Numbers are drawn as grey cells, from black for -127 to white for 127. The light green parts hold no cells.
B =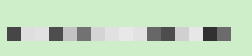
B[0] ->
-57
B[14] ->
-78
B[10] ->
-24
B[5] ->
-13
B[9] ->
98

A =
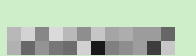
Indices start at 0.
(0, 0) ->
56
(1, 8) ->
14
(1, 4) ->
-18
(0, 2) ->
7
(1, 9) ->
29

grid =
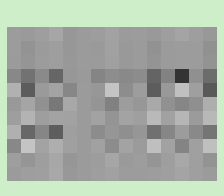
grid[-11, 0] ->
28
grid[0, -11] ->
23
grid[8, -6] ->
27
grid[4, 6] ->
23
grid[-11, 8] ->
27
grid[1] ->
[28, 19, 27, 30, 23, 27, 26, 33, 25, 27, 18, 27, 28, 28, 17]
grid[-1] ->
[27, 30, 31, 40, 24, 27, 30, 33, 28, 28, 29, 31, 36, 31, 27]
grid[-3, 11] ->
34
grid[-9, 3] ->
30
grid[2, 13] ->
28
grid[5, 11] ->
17
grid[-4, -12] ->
-33
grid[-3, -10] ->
27
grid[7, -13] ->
6
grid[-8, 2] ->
10
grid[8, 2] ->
35
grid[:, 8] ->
[27, 25, 25, 9, 13, 29, 35, 15, 35, 26, 28]
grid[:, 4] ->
[23, 23, 24, 23, 7, 40, 34, 31, 32, 22, 24]
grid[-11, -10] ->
27
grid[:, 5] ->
[27, 27, 27, 26, 27, 27, 27, 27, 27, 27, 27]
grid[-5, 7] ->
20
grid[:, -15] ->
[28, 28, 27, 8, 49, 25, 30, 48, 8, 30, 27]
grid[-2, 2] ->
30
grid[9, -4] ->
30
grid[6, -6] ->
31
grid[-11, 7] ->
34
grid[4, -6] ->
29
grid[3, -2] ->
16
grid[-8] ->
[8, -13, 10, -25, 23, 26, 5, 13, 9, 12, -27, 2, -75, 16, -19]

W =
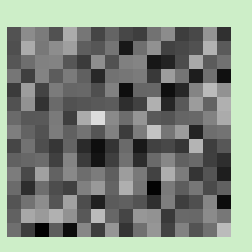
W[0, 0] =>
-45
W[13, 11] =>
-70
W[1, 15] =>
-37
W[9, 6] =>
-107
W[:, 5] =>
[-9, -33, -68, -31, -23, -42, 43, -12, -85, -68, -18, 0, -50, -39, 7]
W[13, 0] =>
-30
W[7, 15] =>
-12
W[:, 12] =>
[-66, -55, -51, -10, -88, -38, -26, 28, -73, -30, -3, -34, -65, -22, 2]
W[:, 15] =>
[-79, -37, -14, -111, 18, 48, 43, -12, -40, -81, -97, -30, -115, -8, 59]
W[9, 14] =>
-64
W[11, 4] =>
-63
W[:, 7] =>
[-27, -10, -46, -13, 1, -35, 10, 1, -75, -64, -33, -27, -36, -24, 22]
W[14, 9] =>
-15
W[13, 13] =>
-23
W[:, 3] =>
[-46, 13, 3, -35, -4, -21, -5, -3, -73, -63, -29, -50, -42, 49, -34]
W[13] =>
[-30, 40, 26, 49, 18, -39, 59, -24, -58, 23, 18, -70, -22, -23, 11, -8]
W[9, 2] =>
-19
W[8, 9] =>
-103
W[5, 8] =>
-81
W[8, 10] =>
-62
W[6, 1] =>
-39
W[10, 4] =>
9
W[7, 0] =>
-1
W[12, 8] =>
-31
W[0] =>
[-45, 12, -4, -46, 44, -9, -58, -27, -56, -65, -13, 12, -66, -55, 20, -79]
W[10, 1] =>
-54
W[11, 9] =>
-10
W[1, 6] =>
-41

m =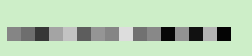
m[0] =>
5
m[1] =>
-17
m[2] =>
-72
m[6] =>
21

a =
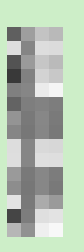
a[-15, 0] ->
-32
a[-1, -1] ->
120
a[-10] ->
[-28, -1, 2, -2]
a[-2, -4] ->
-58
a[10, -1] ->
-3
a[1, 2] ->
93
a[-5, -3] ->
-6
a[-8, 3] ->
-7
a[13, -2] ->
95
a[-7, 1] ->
6
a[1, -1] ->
91
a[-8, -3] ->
-8
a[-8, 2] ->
6
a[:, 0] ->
[-32, 94, -44, -70, 0, -28, 20, 6, 93, 94, 26, 13, 99, -58, 54]
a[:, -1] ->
[57, 91, 58, 72, 117, -2, -5, -7, 87, 94, -3, -6, 26, 99, 120]
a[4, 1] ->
6
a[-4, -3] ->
-8

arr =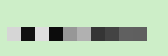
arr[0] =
86
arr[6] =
-74
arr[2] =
94
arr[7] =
-60

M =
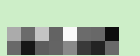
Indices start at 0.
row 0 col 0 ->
43
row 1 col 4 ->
9
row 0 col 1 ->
-20
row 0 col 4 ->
121

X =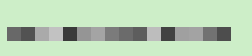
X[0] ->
-23
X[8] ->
-20
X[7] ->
-4
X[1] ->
-45
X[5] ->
21

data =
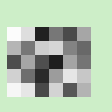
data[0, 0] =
124
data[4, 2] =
-54
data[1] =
[53, -8, 78, 86, 3, -23]
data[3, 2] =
-85
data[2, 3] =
-97
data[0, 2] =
-94
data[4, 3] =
83
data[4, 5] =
51
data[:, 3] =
[-8, 86, -97, 28, 83]

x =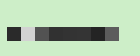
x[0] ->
-85
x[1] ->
82
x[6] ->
-91
